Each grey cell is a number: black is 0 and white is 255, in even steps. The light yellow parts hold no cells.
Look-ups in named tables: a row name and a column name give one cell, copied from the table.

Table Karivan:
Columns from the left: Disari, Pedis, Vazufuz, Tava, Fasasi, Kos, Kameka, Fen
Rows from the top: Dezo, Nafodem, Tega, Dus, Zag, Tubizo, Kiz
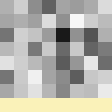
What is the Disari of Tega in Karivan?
116
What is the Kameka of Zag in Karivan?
231
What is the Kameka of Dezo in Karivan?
171
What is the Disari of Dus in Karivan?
184
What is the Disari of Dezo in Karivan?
176
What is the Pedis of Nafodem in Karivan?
174

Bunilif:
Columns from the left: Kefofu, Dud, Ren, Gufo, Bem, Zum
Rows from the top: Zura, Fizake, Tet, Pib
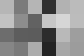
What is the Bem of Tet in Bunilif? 185
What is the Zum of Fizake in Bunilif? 188
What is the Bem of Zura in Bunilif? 178
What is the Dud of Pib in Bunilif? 122
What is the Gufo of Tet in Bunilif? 44
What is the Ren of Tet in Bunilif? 92
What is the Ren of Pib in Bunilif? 172
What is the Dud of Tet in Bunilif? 93
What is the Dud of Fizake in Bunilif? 141
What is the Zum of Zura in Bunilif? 187
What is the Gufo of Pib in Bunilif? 35
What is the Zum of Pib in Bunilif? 156
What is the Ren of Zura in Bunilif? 181
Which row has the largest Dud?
Fizake

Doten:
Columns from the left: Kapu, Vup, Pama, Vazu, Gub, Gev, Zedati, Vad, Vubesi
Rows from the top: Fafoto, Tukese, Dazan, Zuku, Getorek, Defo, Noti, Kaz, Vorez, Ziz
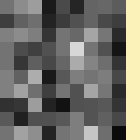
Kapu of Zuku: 115
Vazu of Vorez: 81
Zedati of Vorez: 83
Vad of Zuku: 81
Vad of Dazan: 118
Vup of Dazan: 140
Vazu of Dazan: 53
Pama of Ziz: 142
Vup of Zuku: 76
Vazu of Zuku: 81
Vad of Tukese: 73
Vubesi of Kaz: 52
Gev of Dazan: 104
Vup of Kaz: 54
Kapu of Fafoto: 115
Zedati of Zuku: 116
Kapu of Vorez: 89
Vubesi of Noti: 42
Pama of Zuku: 64
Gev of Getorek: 171

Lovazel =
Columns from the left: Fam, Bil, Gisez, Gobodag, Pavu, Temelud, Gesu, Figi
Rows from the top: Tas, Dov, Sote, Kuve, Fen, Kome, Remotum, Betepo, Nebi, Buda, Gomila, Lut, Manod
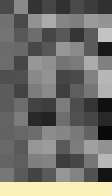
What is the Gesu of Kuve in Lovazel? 90
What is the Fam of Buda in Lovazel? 98
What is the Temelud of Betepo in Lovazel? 77
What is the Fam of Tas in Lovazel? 74
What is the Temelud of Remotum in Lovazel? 94
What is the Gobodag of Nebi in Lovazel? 35
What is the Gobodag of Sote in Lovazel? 70
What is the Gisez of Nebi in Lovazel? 40
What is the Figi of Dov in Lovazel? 148
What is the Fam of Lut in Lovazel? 100
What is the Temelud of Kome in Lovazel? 74
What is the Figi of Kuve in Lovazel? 25
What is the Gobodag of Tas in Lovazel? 70
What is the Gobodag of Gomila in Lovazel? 156

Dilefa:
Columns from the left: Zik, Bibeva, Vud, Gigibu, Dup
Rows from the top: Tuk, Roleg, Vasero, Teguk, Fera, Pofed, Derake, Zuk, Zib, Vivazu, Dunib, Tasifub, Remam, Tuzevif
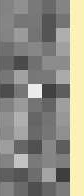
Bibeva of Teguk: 128
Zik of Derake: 77
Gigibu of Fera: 140
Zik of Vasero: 131
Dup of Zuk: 158
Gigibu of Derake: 65
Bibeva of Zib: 176

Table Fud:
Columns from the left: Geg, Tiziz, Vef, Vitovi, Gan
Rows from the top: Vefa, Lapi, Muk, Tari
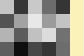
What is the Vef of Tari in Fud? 70
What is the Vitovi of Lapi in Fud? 155
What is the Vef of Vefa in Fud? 201
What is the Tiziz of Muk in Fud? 92
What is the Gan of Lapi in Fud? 195
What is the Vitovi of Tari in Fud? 53
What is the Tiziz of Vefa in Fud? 55
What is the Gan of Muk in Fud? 113
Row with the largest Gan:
Lapi

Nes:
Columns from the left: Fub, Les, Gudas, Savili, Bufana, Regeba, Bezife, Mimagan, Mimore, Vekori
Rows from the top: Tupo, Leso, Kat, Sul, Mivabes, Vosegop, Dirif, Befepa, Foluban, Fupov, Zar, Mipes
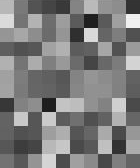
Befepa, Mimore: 207
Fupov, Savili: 158
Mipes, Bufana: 76
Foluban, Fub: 99
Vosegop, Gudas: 101
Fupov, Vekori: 151
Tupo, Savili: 69
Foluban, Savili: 202
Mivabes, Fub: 177
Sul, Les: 81
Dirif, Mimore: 129
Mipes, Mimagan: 72
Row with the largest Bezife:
Kat

